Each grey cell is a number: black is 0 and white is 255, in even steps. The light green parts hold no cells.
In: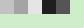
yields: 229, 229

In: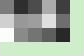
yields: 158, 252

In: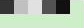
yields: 225, 225

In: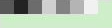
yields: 207, 241

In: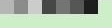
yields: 71, 204

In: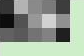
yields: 151, 209

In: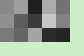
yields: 59, 198
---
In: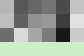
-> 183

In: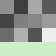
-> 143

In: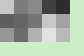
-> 199

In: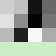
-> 206

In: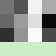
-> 117

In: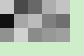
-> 201

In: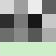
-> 215

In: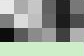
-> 232
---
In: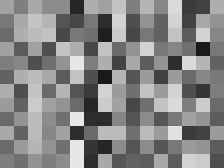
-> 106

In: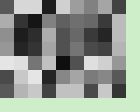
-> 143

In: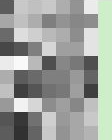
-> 106

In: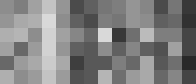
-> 175

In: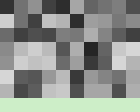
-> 107
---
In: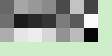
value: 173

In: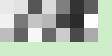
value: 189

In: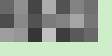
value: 158

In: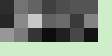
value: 151

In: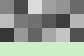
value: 54

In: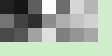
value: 73

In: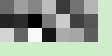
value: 212
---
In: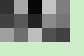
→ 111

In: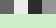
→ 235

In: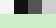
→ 18

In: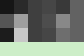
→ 199

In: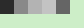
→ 137

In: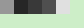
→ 38
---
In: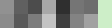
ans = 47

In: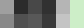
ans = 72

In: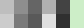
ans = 101

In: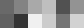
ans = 191

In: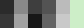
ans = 62

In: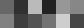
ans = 34
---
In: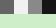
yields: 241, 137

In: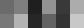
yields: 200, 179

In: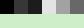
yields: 227, 162

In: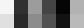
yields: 245, 224

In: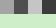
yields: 197, 164

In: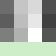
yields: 255, 231

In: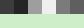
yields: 239, 158

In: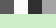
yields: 252, 164

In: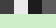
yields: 234, 92
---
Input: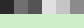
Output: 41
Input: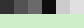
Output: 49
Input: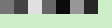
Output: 117
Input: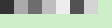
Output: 51
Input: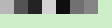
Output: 183
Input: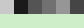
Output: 201
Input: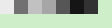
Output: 235
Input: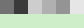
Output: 114
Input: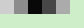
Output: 206
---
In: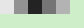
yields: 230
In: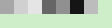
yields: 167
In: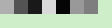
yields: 175
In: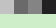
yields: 194
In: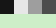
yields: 21
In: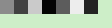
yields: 139
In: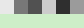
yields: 232
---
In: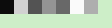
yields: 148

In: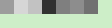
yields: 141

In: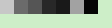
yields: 85

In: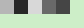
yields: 105

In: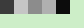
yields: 140

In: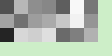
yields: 157

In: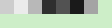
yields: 164
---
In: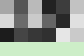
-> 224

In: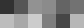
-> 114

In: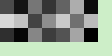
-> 186

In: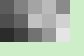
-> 209

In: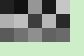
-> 41

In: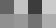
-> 203

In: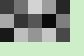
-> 127

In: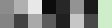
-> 26

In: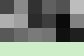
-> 130

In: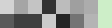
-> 172
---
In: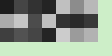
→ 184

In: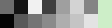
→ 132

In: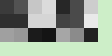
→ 205

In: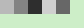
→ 103

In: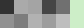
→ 112

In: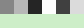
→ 219
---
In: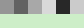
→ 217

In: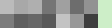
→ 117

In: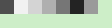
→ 175

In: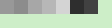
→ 183

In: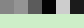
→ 4

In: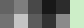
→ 24

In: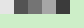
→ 166

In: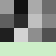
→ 109

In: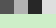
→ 222
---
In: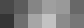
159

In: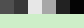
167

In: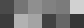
129

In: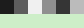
143

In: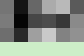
171

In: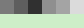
143

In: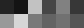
70

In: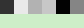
199

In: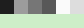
88
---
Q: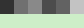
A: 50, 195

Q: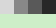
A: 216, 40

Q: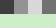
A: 62, 113

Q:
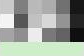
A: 201, 15

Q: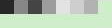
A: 40, 178

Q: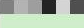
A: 129, 79

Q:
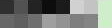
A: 47, 132
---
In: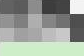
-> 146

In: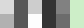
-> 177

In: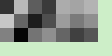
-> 199

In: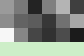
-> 140

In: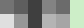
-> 223

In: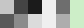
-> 89
